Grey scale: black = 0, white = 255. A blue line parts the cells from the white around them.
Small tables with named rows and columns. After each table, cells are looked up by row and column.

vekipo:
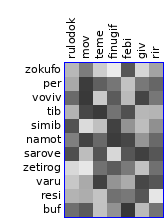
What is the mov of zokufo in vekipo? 124
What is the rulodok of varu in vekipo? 199
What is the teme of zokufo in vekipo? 205
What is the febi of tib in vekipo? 80
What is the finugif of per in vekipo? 118
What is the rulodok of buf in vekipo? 111
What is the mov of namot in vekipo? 67
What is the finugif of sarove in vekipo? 215
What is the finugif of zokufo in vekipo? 236
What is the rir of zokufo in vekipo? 163
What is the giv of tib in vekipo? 183
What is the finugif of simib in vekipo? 65
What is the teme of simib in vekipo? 192
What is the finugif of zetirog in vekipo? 92
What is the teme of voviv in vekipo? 202
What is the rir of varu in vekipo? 86
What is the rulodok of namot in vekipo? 127
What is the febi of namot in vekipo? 71
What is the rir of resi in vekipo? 230
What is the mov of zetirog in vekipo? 231

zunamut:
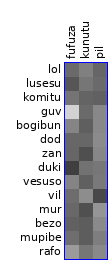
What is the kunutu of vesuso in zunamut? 96
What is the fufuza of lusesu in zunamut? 86
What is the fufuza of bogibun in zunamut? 133
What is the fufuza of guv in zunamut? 210
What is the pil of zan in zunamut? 135
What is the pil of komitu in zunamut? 97
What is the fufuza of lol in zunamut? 106
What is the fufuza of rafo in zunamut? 155
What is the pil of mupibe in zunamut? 126
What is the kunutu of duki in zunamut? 114
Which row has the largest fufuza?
guv

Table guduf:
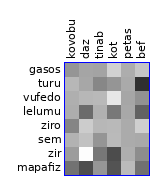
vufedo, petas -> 166
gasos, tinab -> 163
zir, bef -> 141
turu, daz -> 167
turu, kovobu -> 183
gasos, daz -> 165
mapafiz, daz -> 77
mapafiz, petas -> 187
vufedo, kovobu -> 175
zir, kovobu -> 156
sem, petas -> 171
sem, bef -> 169
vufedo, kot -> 231
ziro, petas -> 171
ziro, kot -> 185
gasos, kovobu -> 149
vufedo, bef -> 146

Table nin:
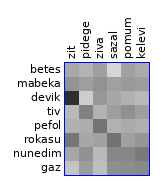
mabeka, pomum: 154
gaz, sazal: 143
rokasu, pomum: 161
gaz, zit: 196
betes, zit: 168
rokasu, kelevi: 150
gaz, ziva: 190
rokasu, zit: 118
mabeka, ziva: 146
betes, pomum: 161
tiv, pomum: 143
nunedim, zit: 166
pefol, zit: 177
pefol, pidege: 173
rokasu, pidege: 167
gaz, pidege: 156
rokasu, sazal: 114
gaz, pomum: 140

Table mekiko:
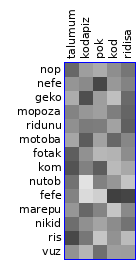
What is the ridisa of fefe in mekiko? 69
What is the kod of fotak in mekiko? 179
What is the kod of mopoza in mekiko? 126
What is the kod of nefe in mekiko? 152
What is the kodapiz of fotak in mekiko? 145
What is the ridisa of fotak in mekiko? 141

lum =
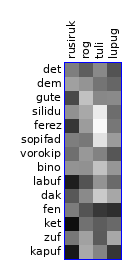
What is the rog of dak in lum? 138
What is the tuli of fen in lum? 55
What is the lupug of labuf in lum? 106
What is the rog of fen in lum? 84
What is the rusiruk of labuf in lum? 29
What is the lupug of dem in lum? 102
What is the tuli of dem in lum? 116
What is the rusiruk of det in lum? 126
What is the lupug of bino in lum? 150
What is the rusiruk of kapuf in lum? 24
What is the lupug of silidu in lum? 109
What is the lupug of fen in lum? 46
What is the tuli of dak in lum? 202
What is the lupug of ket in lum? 105
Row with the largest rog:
gute

